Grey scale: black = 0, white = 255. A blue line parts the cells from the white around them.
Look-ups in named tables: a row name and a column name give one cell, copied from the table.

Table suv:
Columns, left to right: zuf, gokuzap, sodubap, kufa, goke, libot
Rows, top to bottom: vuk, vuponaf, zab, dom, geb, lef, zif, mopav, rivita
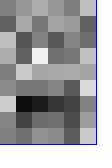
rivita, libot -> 203
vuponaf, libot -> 97
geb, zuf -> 125
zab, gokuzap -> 84
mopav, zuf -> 132
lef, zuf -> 139
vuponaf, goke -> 154
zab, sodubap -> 131
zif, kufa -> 54
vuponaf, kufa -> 164
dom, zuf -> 171
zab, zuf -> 189
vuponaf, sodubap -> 117
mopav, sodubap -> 107

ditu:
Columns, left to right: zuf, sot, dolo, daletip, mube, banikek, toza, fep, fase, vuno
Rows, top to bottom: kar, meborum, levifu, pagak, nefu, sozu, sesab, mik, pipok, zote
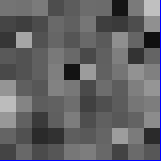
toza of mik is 96
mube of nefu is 19
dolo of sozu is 87
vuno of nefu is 128
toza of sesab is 79
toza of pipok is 101
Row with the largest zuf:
sesab

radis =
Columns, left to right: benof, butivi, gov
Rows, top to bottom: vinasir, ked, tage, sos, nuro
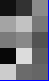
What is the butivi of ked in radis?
194
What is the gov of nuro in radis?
102
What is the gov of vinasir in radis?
139
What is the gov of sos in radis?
95
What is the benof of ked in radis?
164
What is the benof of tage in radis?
123
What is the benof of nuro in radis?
204
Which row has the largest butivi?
sos

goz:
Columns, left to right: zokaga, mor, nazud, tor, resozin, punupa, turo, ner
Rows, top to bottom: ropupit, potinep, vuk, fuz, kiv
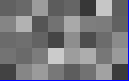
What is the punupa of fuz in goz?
173
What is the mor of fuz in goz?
106
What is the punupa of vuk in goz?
77
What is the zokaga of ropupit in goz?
97
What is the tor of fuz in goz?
203
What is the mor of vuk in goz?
111
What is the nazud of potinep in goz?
85

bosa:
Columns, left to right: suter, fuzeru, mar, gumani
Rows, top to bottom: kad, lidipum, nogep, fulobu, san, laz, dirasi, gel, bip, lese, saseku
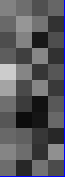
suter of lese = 133
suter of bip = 104
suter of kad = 130
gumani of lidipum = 50
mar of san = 54
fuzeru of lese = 109
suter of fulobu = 93
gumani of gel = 104
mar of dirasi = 17
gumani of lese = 144
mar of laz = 134
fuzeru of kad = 110
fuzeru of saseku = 39
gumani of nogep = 78
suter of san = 204
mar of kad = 80
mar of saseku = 115
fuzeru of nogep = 131
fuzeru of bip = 96
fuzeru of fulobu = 63

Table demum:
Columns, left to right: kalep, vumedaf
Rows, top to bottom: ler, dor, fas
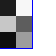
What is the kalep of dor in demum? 199
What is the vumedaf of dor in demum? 93
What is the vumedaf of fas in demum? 157
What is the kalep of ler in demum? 28
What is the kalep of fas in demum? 14
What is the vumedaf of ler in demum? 247
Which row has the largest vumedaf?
ler

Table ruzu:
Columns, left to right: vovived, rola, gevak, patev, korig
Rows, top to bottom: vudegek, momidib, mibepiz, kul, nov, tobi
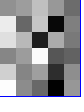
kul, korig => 98
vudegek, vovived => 145
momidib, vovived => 236
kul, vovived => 134
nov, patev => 45
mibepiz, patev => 171
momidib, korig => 127
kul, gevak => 251
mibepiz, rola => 185
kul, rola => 156
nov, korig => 142
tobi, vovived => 253
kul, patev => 86
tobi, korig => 151
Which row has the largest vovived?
tobi

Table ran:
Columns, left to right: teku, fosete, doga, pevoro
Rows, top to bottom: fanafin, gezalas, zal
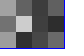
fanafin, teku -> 162
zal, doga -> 71
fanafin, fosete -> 98
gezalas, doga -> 63
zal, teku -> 157
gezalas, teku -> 114
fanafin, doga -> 61
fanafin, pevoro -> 96
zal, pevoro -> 106
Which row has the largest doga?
zal

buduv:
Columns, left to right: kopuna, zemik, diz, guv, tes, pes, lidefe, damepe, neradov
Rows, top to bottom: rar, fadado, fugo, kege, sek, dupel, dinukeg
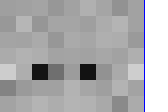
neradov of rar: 162
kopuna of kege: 171
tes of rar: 162
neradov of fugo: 154
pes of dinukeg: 178
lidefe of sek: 146
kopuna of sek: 205
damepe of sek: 170
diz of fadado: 150
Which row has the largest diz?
dinukeg

